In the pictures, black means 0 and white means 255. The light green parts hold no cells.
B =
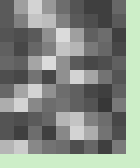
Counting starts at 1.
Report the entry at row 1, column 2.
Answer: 159
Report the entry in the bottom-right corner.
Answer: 121
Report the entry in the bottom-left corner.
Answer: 181
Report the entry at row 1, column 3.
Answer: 211
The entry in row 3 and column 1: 84
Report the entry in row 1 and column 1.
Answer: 90
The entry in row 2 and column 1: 90
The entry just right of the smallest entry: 121
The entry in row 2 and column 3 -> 196
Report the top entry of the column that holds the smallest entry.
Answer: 63
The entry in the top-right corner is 103
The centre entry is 144
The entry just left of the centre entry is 71
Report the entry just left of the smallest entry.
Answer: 84
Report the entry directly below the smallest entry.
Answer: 109
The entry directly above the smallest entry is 63
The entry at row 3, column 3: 90
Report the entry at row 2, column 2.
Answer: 128
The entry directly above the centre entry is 144

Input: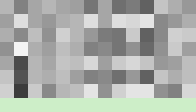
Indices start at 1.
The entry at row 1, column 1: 182
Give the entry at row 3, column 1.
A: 174
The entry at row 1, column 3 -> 166
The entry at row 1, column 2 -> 129
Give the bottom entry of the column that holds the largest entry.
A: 60
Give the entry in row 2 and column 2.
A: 222
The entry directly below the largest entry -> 75
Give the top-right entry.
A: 152
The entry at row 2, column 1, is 159
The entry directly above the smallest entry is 83
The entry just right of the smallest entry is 202
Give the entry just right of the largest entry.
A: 174
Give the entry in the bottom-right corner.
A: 215
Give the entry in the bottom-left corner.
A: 208
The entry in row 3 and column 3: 190
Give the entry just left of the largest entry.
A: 145
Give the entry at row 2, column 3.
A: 166

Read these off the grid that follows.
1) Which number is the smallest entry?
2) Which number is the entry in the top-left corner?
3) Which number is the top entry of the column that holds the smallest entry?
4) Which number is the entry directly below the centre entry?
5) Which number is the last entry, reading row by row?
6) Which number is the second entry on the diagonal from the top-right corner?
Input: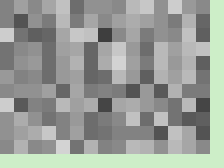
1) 62
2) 130
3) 145
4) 130
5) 137
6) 178

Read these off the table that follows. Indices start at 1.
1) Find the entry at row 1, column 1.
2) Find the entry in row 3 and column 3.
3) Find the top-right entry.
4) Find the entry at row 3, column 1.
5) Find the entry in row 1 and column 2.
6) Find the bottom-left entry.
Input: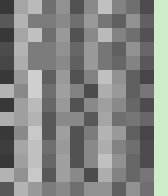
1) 56
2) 192
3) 76
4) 56
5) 165
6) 88

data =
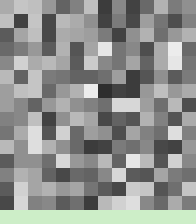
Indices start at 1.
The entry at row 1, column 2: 197
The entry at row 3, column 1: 91
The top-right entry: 144
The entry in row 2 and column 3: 197
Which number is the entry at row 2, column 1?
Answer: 191
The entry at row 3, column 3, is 191
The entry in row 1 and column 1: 171
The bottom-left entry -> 72
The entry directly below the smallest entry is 111
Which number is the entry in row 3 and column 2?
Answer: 165
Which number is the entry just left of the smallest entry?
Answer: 236
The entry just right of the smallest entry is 66
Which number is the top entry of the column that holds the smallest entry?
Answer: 60

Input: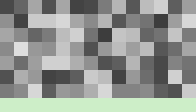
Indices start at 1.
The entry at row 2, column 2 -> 67
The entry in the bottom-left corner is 123
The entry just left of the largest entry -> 138
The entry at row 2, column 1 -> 144
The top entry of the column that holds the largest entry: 101
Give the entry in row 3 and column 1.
166
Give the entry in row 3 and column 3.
101
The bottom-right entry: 202
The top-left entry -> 73
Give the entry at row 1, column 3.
166
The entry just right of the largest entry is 152
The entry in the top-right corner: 158
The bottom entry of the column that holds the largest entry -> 138
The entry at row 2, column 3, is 202
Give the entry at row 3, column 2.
138

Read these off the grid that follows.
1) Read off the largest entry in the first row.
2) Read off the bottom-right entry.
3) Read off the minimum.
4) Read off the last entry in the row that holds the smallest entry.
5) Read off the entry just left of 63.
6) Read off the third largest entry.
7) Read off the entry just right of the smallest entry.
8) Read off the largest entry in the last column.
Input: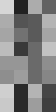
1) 214
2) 63
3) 34
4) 98
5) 157
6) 201
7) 172
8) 194

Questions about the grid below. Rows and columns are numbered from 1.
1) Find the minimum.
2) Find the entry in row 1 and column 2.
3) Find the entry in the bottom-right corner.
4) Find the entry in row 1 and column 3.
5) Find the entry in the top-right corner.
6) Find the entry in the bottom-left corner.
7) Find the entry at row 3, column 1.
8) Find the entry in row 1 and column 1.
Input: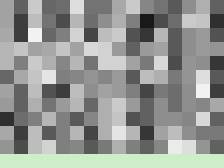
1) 25
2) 97
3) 97
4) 202
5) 97
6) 148
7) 168
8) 162
